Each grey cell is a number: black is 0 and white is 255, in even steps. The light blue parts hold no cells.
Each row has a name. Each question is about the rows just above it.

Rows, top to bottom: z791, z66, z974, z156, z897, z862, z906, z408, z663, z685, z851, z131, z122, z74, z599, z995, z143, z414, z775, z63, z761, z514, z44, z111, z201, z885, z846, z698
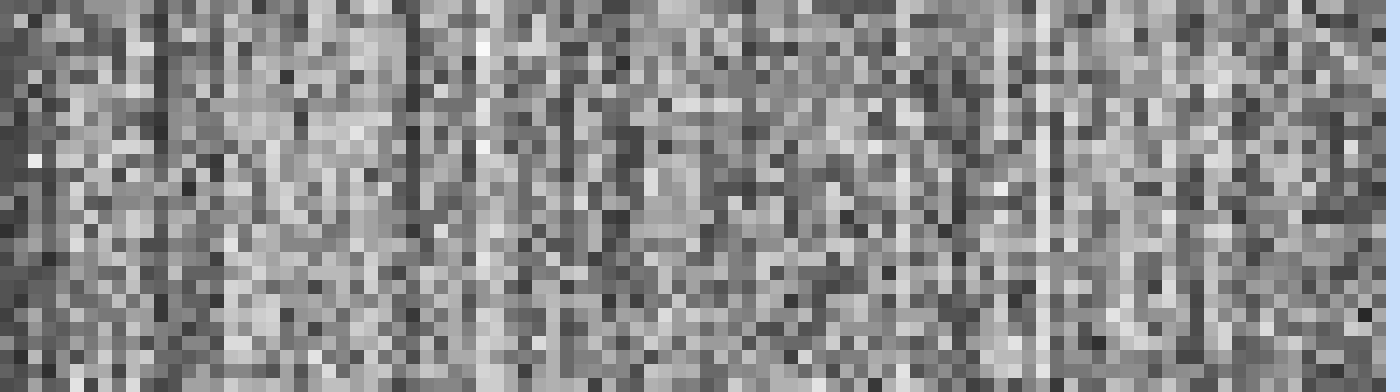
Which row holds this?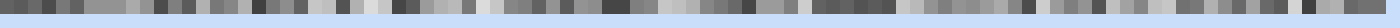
z791
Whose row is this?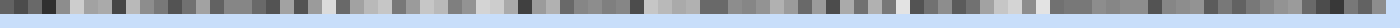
z846
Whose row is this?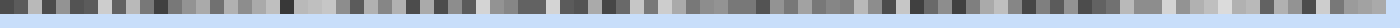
z862
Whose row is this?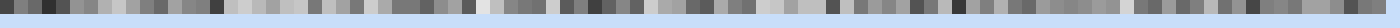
z775

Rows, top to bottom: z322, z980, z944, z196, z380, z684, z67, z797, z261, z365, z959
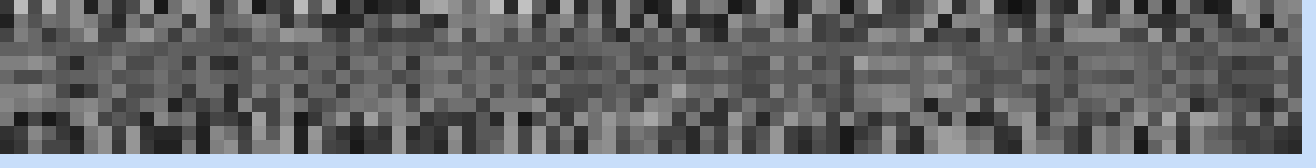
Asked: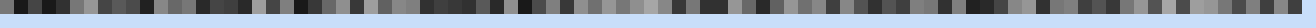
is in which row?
z261
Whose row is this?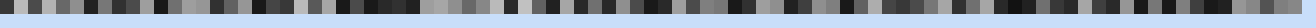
z322
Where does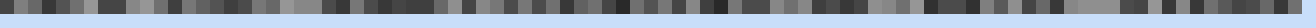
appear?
z944
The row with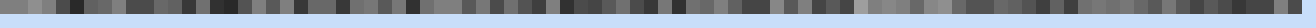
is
z380
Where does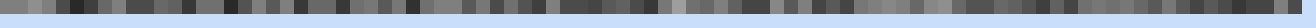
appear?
z67

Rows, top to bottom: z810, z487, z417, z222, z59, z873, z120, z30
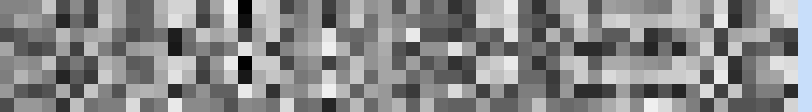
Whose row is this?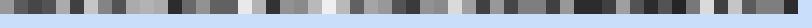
z120
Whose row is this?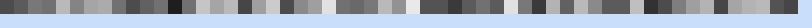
z417

